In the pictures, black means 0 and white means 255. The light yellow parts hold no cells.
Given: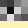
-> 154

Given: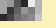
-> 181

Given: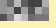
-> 173

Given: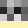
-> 133

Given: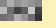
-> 135

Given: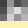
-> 107

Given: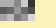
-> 52

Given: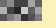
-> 96
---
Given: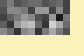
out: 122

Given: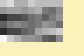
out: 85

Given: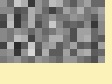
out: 80

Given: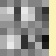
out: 146

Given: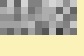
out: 145

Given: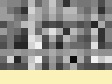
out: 65

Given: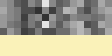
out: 109

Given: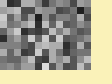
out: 189

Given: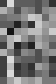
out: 122
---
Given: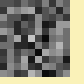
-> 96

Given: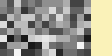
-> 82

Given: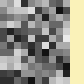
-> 209

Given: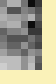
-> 189

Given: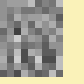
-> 189

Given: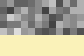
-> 122

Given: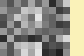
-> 32

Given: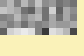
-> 183
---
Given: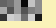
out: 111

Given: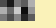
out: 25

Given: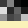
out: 131

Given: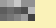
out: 171

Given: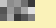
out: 140

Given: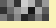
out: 136

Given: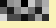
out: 144
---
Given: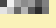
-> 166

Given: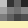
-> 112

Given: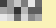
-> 50

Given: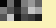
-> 42

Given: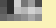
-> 193

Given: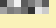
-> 242

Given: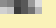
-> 73

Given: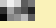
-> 106
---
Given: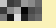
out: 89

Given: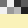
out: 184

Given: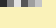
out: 159

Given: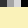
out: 216

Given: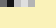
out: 223

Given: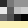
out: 30

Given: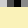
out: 4

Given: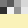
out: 147
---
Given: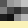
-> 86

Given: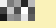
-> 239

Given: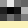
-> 151

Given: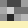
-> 131

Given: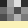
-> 37

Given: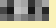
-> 150
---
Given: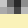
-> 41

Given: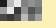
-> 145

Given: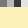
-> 58

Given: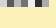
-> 48

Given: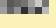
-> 201

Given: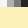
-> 119

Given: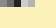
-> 204
